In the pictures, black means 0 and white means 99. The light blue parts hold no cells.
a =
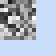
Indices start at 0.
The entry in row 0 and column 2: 10
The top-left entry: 77
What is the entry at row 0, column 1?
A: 71
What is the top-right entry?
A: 66
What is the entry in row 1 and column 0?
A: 16
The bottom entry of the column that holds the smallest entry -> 50
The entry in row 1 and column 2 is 61
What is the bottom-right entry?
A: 55
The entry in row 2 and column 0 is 83
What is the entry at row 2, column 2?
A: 38
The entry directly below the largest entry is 83
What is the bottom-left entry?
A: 77
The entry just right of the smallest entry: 32
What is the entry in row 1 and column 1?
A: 50

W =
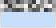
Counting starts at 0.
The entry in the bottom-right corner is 70
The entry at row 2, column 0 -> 70
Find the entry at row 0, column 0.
70
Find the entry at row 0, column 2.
48
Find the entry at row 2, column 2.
54
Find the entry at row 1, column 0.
91

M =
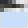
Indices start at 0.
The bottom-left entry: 41
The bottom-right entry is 91
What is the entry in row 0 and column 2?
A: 29
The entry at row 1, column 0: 29

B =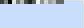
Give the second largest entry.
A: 88
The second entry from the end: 40
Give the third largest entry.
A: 83
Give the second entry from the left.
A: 51

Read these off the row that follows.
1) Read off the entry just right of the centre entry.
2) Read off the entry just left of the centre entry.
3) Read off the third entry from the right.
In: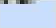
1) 15
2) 82
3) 32

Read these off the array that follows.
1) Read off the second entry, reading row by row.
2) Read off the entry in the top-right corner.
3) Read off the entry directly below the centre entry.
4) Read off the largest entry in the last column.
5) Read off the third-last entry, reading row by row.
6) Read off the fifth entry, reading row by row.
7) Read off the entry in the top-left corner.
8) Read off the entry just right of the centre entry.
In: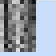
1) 18
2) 7
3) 74
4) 51
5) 46
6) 74
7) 40
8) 62

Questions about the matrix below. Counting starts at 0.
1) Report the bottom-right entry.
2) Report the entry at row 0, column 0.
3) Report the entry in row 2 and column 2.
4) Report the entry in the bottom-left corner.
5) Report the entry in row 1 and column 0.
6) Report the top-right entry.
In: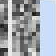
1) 64
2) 42
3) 91
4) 24
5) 81
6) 54

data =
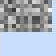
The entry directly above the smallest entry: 55
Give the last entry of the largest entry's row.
93
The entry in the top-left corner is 44
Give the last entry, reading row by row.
50
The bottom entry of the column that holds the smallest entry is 60
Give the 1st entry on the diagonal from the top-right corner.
55
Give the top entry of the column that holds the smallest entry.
50
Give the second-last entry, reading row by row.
65
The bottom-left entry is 60
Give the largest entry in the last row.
70
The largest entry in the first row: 82
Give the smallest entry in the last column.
34
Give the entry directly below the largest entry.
60
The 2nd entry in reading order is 70
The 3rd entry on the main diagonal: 39
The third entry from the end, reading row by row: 55
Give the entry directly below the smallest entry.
50
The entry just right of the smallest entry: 82
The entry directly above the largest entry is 55
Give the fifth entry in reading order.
70
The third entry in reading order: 28

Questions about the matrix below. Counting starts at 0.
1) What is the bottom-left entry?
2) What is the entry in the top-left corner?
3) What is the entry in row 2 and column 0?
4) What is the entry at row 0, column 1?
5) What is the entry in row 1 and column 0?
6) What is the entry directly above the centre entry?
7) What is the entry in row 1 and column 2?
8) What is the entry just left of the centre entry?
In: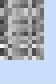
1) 90
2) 30
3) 72
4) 41
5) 24
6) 62
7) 78
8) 62

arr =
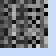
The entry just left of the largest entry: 7
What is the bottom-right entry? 52
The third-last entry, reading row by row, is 80
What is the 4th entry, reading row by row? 13
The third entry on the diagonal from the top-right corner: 1
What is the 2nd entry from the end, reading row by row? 40
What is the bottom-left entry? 13
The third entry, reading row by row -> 23
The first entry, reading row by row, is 23
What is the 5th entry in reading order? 34
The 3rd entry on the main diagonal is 18
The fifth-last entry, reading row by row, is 63
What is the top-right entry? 69
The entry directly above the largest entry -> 1

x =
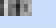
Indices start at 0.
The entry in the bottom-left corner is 24
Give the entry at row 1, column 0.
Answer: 34
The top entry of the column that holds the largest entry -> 77
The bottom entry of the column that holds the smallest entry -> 24
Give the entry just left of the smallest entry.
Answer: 39
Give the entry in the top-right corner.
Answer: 65
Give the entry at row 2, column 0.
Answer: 29
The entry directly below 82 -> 77
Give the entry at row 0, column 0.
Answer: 24
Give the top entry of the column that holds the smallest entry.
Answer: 29

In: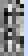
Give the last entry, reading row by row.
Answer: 45
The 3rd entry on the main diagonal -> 91
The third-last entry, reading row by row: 56
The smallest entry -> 1
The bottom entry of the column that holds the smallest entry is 56
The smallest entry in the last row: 39
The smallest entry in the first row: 13
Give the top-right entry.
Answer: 85
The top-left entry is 56
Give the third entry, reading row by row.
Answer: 39
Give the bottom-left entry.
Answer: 45
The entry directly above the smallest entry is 18
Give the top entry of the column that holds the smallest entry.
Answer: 56
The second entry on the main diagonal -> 62
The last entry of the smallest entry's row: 13
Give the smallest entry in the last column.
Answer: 7
